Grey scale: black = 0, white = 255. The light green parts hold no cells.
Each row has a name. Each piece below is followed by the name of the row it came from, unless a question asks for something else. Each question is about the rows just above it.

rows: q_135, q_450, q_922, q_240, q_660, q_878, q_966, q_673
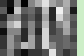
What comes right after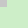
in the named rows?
[93]
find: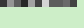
q_878
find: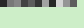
q_922
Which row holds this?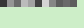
q_966
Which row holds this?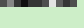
q_673
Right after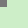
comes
[134]

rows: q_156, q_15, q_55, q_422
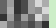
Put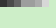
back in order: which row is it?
q_156
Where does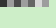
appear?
q_55
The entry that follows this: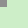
[215]
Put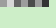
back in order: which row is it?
q_55
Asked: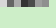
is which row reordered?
q_15
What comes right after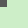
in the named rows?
[101]
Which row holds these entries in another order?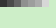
q_15

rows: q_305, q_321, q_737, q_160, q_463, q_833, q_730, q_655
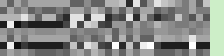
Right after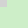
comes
[195]
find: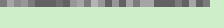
q_655
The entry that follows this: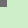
[98]

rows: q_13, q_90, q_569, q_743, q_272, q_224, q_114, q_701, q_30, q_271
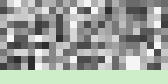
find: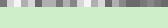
q_13
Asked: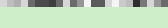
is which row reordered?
q_224
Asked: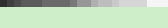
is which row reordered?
q_271
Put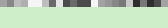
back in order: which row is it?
q_30

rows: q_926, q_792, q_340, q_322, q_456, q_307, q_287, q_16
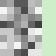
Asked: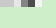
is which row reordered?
q_456
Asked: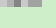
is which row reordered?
q_307
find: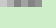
q_340

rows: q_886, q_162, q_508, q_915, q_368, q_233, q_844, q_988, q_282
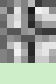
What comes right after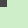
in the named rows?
[56]
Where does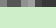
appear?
q_368

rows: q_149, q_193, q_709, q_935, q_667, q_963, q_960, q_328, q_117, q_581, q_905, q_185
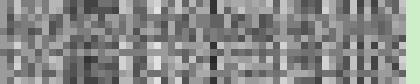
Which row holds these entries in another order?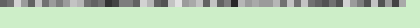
q_117
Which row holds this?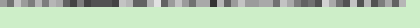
q_193
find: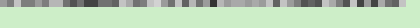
q_149
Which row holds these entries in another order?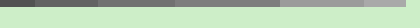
q_935
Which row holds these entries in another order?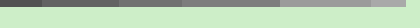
q_667

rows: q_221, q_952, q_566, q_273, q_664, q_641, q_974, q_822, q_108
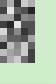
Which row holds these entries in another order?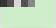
q_664
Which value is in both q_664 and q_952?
[81]
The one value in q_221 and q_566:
[53]
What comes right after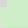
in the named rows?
[81]
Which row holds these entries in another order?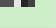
q_273
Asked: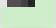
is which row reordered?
q_273
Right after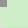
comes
[203]

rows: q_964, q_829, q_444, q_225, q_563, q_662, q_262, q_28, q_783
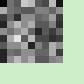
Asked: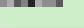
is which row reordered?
q_262
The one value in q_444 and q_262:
[142]
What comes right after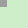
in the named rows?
[61]
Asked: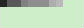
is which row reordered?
q_783
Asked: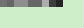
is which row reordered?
q_28

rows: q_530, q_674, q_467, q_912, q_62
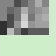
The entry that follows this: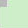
[118]
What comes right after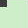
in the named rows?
[91]
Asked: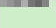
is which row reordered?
q_674
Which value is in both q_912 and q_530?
[76]
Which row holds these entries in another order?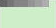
q_674
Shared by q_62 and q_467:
[118]
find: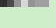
q_912

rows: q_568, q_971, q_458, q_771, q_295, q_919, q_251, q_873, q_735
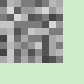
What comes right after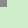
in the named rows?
[83]
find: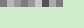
q_251
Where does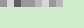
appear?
q_971
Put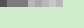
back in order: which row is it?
q_295
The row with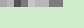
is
q_295
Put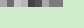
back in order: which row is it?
q_919

